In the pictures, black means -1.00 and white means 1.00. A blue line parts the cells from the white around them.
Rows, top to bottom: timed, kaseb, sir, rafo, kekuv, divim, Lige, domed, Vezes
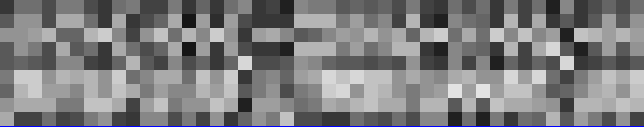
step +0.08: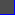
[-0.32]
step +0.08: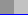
[0.23 0.60]
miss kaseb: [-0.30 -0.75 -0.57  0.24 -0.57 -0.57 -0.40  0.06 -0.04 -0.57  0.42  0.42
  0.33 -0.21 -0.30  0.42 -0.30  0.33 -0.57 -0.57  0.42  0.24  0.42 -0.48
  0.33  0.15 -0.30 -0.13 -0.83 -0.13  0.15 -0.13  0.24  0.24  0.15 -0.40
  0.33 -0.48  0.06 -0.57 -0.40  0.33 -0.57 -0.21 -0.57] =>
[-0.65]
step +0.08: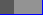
[-0.22  0.23  0.23]
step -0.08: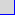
[0.61]

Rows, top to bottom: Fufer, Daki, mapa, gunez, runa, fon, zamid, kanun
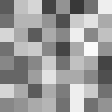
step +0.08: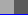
[ 0.41 -0.21]
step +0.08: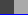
[-0.39  0.41]
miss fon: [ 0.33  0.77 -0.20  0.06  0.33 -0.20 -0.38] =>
[0.24]
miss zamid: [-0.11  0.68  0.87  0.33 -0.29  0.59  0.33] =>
[-0.03]
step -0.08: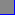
[-0.02]
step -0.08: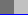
[-0.19  0.43]

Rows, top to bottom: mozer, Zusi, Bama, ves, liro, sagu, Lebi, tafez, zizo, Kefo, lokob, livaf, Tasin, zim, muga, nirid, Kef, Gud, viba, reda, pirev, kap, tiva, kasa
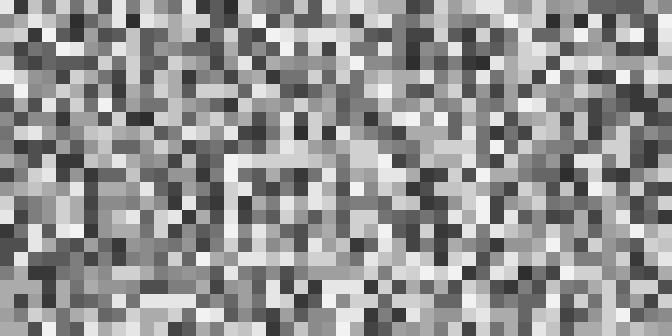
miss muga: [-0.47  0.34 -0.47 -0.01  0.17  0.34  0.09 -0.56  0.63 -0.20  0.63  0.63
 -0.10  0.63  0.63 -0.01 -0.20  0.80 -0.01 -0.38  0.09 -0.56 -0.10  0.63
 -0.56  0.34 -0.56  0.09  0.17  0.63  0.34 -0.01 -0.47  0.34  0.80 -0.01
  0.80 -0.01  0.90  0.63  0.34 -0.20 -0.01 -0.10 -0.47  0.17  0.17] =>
[0.53]
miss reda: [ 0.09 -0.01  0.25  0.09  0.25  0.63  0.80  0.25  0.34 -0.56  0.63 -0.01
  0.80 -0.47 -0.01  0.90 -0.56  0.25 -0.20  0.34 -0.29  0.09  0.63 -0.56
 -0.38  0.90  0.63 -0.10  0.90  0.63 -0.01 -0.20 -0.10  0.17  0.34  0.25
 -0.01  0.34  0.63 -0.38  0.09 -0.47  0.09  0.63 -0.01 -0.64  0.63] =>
[0.71]
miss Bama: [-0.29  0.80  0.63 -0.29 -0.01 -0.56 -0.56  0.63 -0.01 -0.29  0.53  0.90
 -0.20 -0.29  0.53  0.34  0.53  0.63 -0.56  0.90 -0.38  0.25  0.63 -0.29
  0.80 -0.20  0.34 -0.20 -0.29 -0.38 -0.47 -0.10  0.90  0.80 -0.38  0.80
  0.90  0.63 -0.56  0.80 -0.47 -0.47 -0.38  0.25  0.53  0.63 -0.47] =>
[0.44]
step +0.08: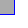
[0.42]

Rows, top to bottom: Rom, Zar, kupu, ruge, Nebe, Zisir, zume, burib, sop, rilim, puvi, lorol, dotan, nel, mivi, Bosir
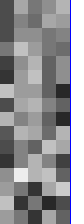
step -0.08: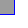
[0.14]
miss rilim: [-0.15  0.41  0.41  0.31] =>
[-0.32]
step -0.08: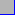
[0.33]
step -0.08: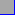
[0.23]
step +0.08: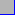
[0.49]

